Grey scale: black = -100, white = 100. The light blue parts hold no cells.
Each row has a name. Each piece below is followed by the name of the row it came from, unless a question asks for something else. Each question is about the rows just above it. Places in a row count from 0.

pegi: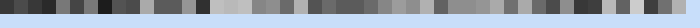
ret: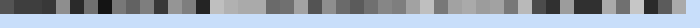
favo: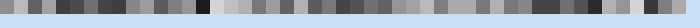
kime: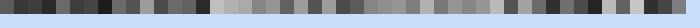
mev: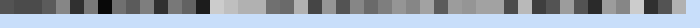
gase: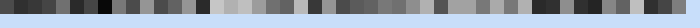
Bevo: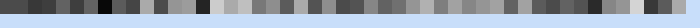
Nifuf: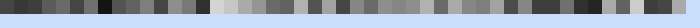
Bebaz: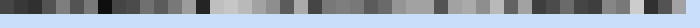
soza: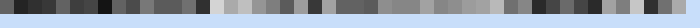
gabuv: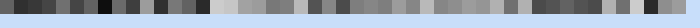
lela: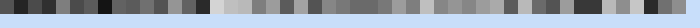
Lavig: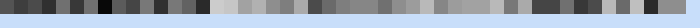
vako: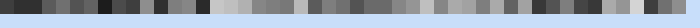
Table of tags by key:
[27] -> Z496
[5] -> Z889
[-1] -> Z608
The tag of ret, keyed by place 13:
Z608
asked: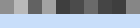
Bebaz
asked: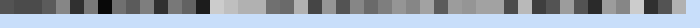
mev
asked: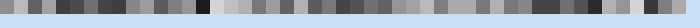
favo

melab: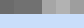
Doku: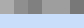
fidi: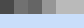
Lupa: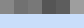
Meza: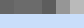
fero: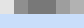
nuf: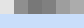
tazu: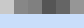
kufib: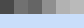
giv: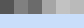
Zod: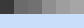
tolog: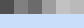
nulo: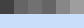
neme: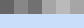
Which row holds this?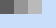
Meza
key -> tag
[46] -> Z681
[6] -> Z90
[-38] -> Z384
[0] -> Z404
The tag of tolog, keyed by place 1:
Z404
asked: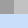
tolog
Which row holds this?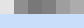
nuf
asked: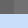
nulo
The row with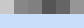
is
tazu
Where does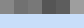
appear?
Lupa

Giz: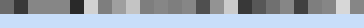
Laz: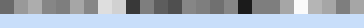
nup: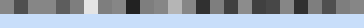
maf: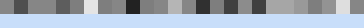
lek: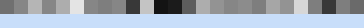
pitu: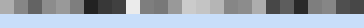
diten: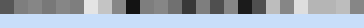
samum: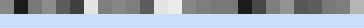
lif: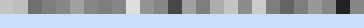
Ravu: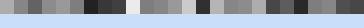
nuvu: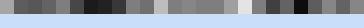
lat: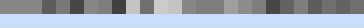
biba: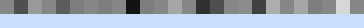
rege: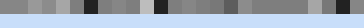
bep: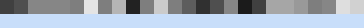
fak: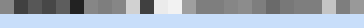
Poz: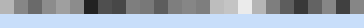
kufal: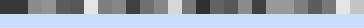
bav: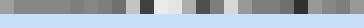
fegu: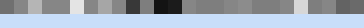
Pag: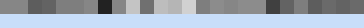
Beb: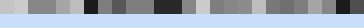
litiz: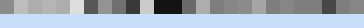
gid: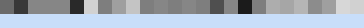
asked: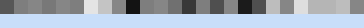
diten
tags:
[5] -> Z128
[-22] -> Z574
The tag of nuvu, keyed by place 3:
Z574
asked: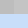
Poz
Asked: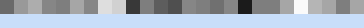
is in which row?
Laz
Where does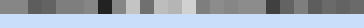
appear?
Pag

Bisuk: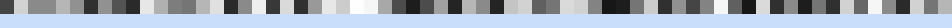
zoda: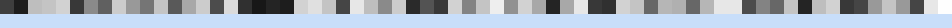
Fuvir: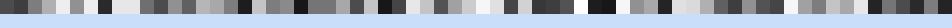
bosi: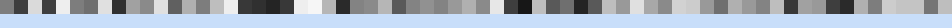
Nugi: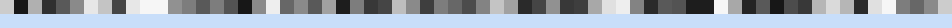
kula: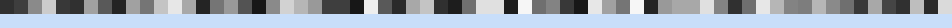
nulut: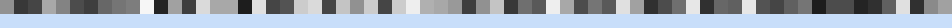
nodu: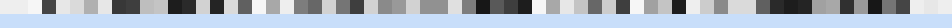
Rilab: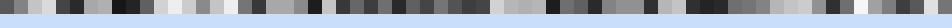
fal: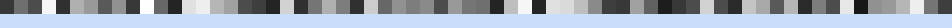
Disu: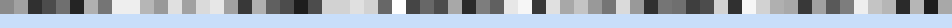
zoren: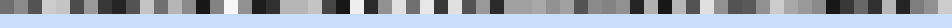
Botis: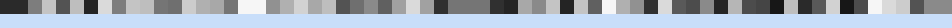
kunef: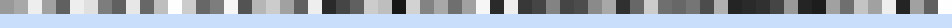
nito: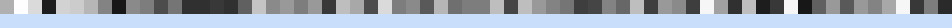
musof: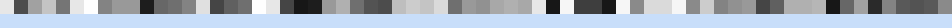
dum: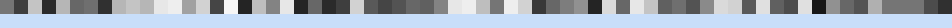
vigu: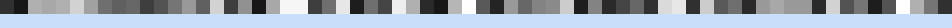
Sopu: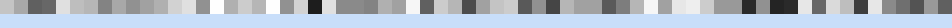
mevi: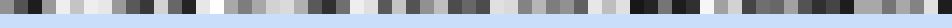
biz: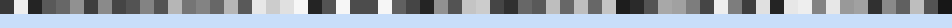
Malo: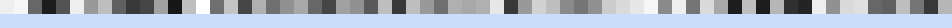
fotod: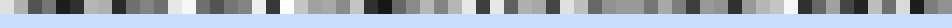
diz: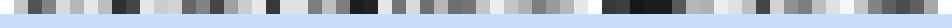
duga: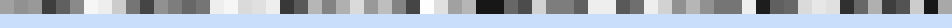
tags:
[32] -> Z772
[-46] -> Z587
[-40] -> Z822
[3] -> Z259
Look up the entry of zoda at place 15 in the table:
Z822
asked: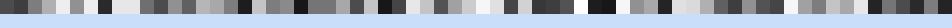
Fuvir
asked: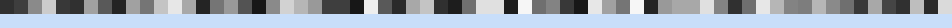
kula
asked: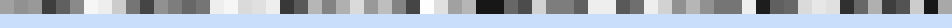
duga
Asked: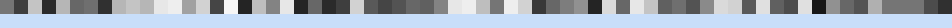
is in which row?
dum
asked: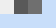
duga

